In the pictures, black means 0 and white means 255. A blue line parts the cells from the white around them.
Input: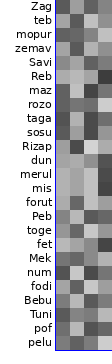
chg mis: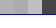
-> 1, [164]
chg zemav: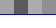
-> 2, [178]

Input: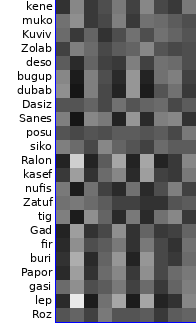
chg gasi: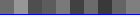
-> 1, [143]
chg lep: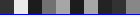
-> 0, [42]
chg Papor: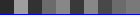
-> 6, [143]

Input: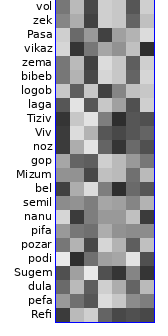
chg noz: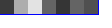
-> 5, [106]
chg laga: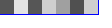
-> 3, [199]
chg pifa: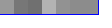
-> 3, [173]
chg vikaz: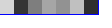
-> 2, [119]
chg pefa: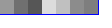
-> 4, [199]
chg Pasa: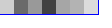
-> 4, [160]

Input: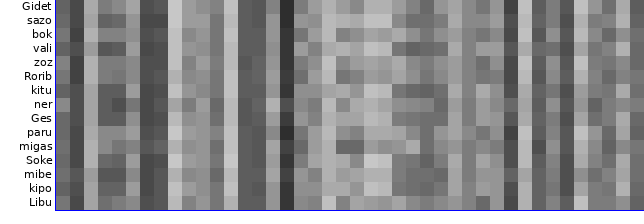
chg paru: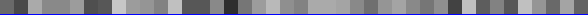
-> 13, [93]
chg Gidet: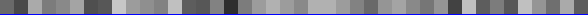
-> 0, [99]

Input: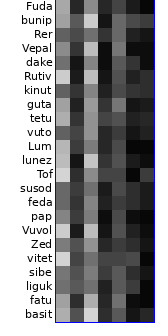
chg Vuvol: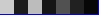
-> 6, [13]
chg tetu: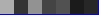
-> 5, [33]
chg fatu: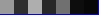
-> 0, [161]

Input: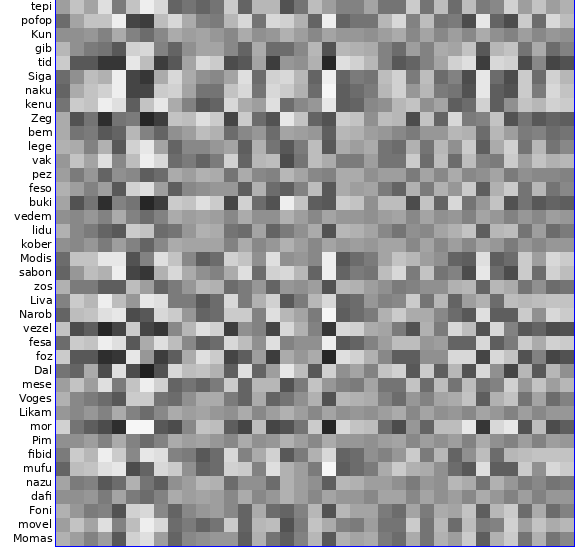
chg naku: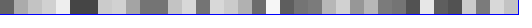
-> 21, [108]
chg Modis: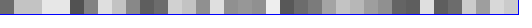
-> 18, [136]
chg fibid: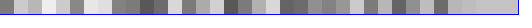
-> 13, [130]
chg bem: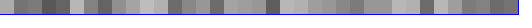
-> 9, [158]

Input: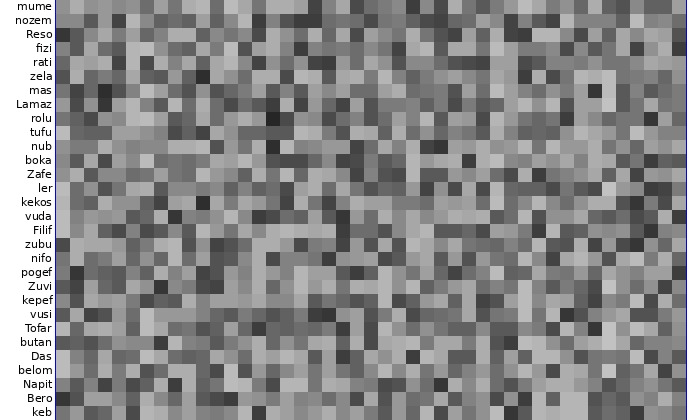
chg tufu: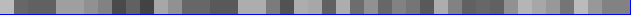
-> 17, [181]
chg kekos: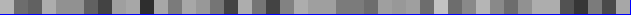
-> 31, [187]
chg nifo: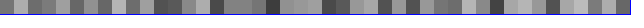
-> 27, [89]
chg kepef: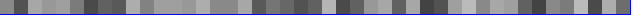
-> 14, [167]
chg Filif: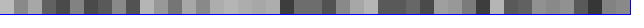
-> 9, [89]
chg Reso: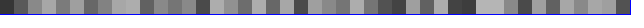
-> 8, [173]

